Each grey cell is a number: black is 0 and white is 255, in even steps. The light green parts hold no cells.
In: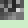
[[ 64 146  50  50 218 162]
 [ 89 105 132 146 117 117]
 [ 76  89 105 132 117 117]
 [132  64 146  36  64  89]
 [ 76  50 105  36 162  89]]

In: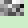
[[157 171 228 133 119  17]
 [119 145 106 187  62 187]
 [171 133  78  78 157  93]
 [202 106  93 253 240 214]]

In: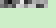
[[119  91 131  78 216 201 147 201 201  62  78 186]
 [147  62  17 106 119 228  46  91 174 160 174 160]]

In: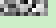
[[ 52 225 126 142 111 195 183  39 255 211 211 158]
 [158 171  65  52 171 211 195 171  11 240 225  95]
 [225 111 142 142 211  79  11 240  65 126 183 111]
 [158  95  95 111  39 126  52 158 111  52 171 142]]

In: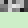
[[128 128 198 229 213 183  76]
 [102 115 213 128 143  23  62]
 [168  38 198  90 168 183  76]]

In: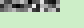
[[100 126 153 181 126 113 126 208  60  45 222  87 168 194  60]
 [ 45 113 141  30   4  45 100  87 234  30 181 168 113  74 181]
 [168  74  60 153 141 194 141   4  87 100 222  60  30  17 126]]
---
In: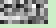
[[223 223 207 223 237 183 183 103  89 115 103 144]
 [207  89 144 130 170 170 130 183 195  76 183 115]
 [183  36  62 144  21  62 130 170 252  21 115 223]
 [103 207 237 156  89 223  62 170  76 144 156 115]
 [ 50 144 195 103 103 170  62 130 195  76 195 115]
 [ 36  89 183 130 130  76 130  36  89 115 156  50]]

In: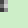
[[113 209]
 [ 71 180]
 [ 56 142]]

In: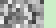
[[243  73 158 144 130 144 231 103  61 200 200]
 [215  89  89 144 103 130 130 215  89 184 158]
 [184 215 130 200  89 158 231 103 144 171 158]
 [144 215  89 158 243 171 200  89 158 184 171]
 [130 115 115 171 243 171 200 158 200 158 184]
 [115 200 103 103 130 144 215 215  61 103 144]
 [103 115 231 130 171 171 130 184 200 184  73]]

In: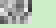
[[239 173 157 173 127 141 239  53]
 [201 213  83 157 157 173  99 173]
 [173 157 201 189 127 127 213  83]
 [141 173 213 157  99 111 201  68]
 [ 99 141 189 111 201 111 157 225]
 [ 83 111 189 141 189 141 189 225]]

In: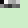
[[137  84  52 110  96]
 [ 11 246 176 163 207]]

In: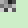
[[204  62 220  91]
 [175 144  32  76]
 [115 160 128 190]]
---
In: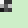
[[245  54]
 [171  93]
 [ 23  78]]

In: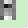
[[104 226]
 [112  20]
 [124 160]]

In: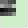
[[106 112]
 [168 135]
 [  9  28]]

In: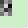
[[ 65 154]
 [ 99 214]
 [157  56]]

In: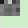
[[ 25 126]
 [127 114]
 [129 100]]

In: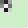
[[103  40]
 [140 241]
 [227  23]]

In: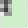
[[140  81]
 [201  92]
 [127  59]]

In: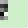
[[177 161]
 [ 62  40]
 [132  83]]
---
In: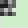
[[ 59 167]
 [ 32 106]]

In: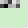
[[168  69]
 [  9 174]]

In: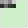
[[170 134]
 [103  55]]

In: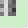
[[215 129]
 [222 110]]

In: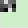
[[216 111]
 [ 87 139]]

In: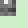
[[241 150]
 [120 132]]
